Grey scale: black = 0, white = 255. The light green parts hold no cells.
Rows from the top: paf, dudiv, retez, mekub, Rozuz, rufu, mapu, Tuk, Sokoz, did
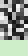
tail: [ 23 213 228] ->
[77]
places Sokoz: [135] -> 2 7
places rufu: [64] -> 3
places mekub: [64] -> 2
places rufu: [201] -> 1 6

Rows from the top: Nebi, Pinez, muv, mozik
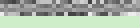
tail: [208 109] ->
[208  96 135 109  96 180 109 109 194 166]
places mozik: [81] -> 6 12 15 16 26 27

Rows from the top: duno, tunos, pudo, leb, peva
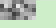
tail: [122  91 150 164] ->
[107 189 215]
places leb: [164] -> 2 6 9

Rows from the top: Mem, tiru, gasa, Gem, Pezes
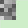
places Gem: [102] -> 3
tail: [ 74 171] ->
[ 89 115]
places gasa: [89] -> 3
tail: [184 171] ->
[155]

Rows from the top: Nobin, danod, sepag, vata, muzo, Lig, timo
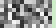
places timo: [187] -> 2 3
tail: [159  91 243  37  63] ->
[187  78 117 159 105 144 212  91]
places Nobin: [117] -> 2 5 10 13
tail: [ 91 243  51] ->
[ 63  78 129 117 144 105 144 227  37]
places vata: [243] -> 3 11
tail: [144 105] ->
[144 227  37]

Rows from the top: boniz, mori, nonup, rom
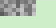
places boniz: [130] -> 1 3 6 9
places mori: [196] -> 9
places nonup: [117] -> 1 7 8
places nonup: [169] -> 2 3 5 9
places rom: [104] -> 5
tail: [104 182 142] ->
[117 196]
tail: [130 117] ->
[156 130]

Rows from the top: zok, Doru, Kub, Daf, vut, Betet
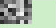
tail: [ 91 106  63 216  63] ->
[200]
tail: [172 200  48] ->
[145]
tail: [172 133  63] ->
[216 243  48 119]

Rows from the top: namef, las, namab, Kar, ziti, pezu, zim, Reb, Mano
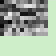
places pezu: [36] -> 1 2 7
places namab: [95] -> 3 6 7 9 12
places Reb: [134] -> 2
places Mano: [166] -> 5 10 11 12

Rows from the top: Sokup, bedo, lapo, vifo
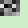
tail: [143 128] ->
[155 182]
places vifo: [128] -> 3
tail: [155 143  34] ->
[74]

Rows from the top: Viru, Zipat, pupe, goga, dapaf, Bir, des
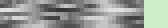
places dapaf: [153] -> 1 3 9 16 17
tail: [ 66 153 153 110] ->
[124 140 169 197 211 211 211 211 197 183 169 124 110  80  66  66  66  80]

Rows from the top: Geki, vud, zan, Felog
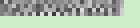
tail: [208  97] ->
[195  85 141 208]
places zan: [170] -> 7 8 13 14
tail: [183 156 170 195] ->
[112 183  97 141 141 127 141 183]
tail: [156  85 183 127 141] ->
[208]
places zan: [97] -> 4 5 10 17 27
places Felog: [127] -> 1 18 25 29

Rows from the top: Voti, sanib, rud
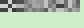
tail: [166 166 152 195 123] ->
[152  67  67 110 195 137 110]
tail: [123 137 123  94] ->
[182 137 195 195 166 123 166 152]
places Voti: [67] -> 1 2 4
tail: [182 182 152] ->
[123 166 166 152 195 123 152  67  67 110 195 137 110]
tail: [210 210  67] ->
[210 182 182 152 123 166 166 152 195 123 152  67  67 110 195 137 110]
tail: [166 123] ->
[166 152]
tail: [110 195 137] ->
[110]

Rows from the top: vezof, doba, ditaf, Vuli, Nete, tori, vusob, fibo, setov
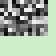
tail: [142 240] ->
[126  84 171  84 198  13]
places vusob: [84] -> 2 5 8 10 11
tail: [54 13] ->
[ 98  54 198  54 254 227  98]
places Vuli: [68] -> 7 9

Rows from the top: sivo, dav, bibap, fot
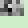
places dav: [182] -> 1 4 6
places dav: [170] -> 5
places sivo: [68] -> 3
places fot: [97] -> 6

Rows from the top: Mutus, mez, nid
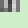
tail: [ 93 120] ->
[ 78 199 120]
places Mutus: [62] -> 3
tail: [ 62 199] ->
[120]
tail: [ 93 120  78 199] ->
[120]
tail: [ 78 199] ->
[120]
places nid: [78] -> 3

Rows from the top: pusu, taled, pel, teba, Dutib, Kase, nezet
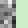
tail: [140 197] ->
[69]
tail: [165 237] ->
[126]
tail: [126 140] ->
[165  69]
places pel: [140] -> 1 2 3 4
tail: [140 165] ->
[69]
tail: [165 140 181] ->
[69]

